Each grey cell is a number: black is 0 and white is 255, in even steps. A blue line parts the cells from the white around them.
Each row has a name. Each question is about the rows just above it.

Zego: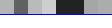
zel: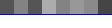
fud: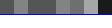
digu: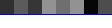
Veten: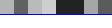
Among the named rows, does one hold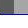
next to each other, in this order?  no
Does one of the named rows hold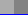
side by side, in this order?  yes
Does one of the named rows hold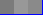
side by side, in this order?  no
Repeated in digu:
[146]
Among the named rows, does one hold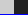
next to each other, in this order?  yes
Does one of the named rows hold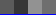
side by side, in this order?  yes
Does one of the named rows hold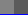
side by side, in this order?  no

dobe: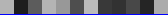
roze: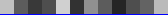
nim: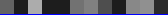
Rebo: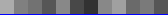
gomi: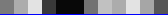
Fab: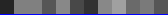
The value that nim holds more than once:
[29]
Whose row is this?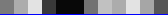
gomi
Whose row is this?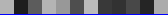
dobe
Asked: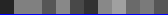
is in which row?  Fab
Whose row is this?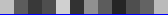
roze

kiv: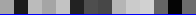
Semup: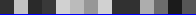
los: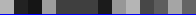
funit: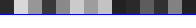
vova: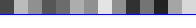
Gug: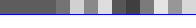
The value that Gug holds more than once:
[93]
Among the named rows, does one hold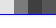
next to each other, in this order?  no
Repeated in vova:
[144]
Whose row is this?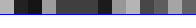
los
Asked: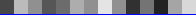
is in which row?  vova

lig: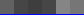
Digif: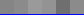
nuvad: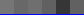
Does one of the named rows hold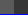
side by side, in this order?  no
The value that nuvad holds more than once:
[97]
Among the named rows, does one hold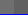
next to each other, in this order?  yes
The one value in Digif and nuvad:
[111]
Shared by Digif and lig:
[133]
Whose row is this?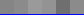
Digif
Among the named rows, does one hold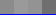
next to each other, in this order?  yes

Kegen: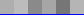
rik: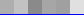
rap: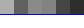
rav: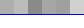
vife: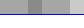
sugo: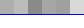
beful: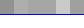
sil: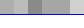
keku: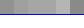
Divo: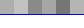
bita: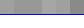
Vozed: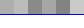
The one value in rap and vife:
[138]
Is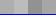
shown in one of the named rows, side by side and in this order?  no
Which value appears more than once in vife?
[166]

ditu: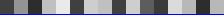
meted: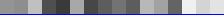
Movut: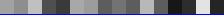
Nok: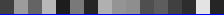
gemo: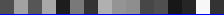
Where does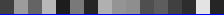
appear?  Nok
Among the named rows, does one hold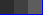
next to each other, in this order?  no
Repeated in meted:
[93]
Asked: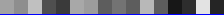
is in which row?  Movut

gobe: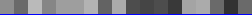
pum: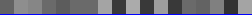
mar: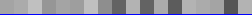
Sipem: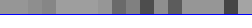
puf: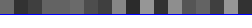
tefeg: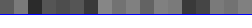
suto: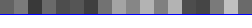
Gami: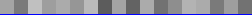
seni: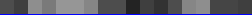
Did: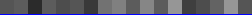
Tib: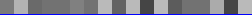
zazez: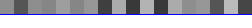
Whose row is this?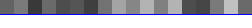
suto
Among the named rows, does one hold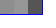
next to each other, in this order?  yes
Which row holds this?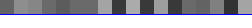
pum
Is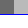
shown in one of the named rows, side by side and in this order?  yes

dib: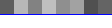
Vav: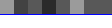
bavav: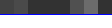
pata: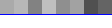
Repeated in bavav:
[50]
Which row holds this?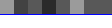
Vav

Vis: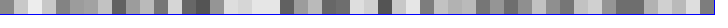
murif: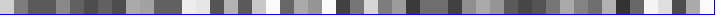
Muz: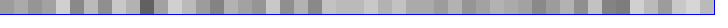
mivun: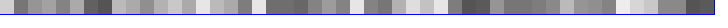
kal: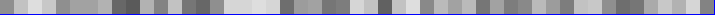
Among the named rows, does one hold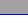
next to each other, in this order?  yes
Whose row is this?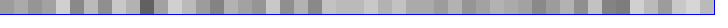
Muz
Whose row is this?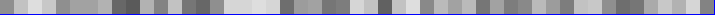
kal

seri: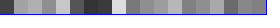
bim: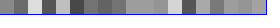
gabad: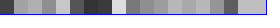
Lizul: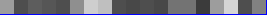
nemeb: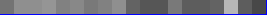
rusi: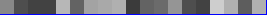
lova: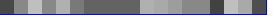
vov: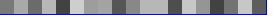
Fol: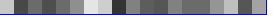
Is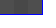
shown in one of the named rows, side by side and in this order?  yes
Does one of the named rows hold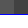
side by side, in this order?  no
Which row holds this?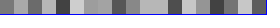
vov
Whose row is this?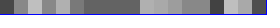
lova
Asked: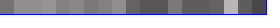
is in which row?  nemeb

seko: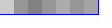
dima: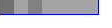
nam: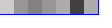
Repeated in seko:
[150]
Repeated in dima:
[164]
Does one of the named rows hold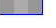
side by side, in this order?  yes
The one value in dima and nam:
[129]
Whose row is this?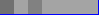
dima

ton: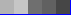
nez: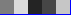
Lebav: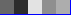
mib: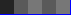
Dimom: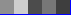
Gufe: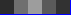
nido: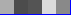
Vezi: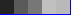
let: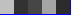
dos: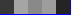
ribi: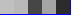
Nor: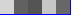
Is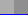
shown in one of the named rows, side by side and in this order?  no
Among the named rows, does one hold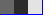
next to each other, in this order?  yes

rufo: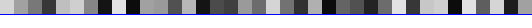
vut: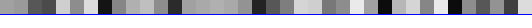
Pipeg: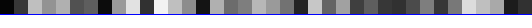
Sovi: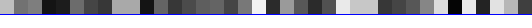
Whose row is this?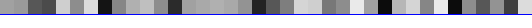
vut
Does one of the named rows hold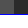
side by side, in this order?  no
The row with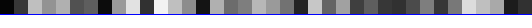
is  Pipeg

